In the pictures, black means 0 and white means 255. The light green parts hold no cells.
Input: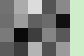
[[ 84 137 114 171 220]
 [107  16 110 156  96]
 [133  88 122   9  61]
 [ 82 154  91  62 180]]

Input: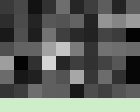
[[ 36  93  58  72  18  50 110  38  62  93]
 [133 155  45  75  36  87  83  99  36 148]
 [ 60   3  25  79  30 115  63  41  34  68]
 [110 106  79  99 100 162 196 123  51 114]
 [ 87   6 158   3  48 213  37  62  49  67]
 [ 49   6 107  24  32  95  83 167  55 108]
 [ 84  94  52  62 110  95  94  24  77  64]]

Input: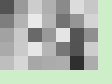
[[220 199  83 154 205 175 138]
 [149 212 126 179 233 181 115]
 [ 84 143 162 201 105 153 229]
 [ 83 205 170 202 230 181 119]
 [ 47 172 190 214 167 171 173]]

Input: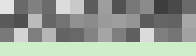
[[ 73 106 228 105 128 107 220 201  92 158  81 120 139  61]
 [ 99 167  90  79 187 102 115 145 139 154 158 149  91 101]
 [117 161 121 212 126 182  99 104 131 165 126  95 219 127]]

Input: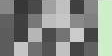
[[ 64 135 135  55  73 161 192]
 [137 128  96  64 120 189 198]
 [203  66  92  63 182  76 116]
 [ 67  97  92 197 112  84 193]]

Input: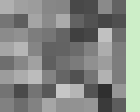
[[138  98 176 160 156 135 133  72  75]
 [ 70  79 117  94 165 139 171  98  82]
 [193 108 139 145 125 118 100  64  70]
 [173 124 165 182 133  98  99 107 129]
 [157 125 110 135 161  95 112 123 144]
 [178 124 156 172 188 131 101  81 117]
 [ 47 150 115  74 116  88 198 181  83]
 [ 58  93 129 109 130 166 145 146 150]]

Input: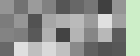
[[ 64 148 149 114 155 129  85 103 118]
 [224 161 124 150  82 166 177 186 155]
 [184  92 131 126  89 176  67 180 134]
 [ 83  87 104 223 191 217 192 138  96]]

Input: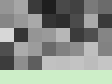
[[122 107 149 166  58  30  73  65]
 [170  58 134 152 169  52  45  75]
 [ 79 133 215  53 149 154 183  59]
 [191 130  79 171 156 106 129 141]
 [188 197  60 142  94 193 191 195]]
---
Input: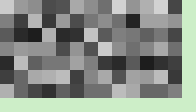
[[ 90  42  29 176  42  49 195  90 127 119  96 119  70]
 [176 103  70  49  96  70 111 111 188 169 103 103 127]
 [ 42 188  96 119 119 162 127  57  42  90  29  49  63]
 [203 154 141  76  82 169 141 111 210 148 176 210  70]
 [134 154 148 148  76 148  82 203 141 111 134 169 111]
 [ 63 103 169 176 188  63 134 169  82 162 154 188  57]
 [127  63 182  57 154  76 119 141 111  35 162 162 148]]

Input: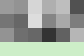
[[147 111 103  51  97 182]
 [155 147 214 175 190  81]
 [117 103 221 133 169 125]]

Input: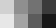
[[231 164  92  24]
 [209 143 114  59]]

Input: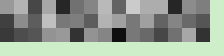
[[153 179  71 167  38 113 133 185  99 203 173 173  38 140 126]
 [ 57  77  85 147 153  50 147 133  15 120 105  71 113 167  50]
 [ 64 140  93 191 120 126  93 179 160 120 160  99 133 105  85]]

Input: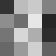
[[117 215 174  45]
 [ 51 188 202 130]
 [104 154 208  98]
 [142 110 231  38]]

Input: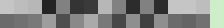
[[107 113 121 157  78 137 170 121  71 143  64 143 107 100 113]
 [197 189 183  36 129  52  58 183 129  44 129  44 197 197 189]]

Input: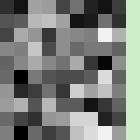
[[106  68  48 149 156 212 212  34  68]
 [149  40  61 114  54 206 162 192 127]
 [156 177  84 184  92  92  19  54  99]
 [127   0 106  61  84 192 219 241 156]
 [106   0 121  84  76  76  92 219  99]
 [ 68 170 149  54 142 135 127 241 177]
 [ 48  19 162 156  68 114  34  19  61]
 [ 99 135 170 135 114 170  54   6 142]
 [ 84  92 184 192 162  19  27 114  48]
 [135 127 198  76 142 106 121 121  99]]

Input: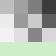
[[190 161 125  59]
 [242 223 133 215]
 [235 154 203  94]]

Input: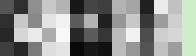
[[ 63  39 122 221 227   9  24  17 187 150  84 193 156]
 [ 47 200 136 227 241  92 179  32 150 200  55 156 206]
 [ 84  47 143 200 179  24  69  63 179 164  32 234 193]
 [ 39 214 234 172 248  39  92  55 187 241  77 206 214]]
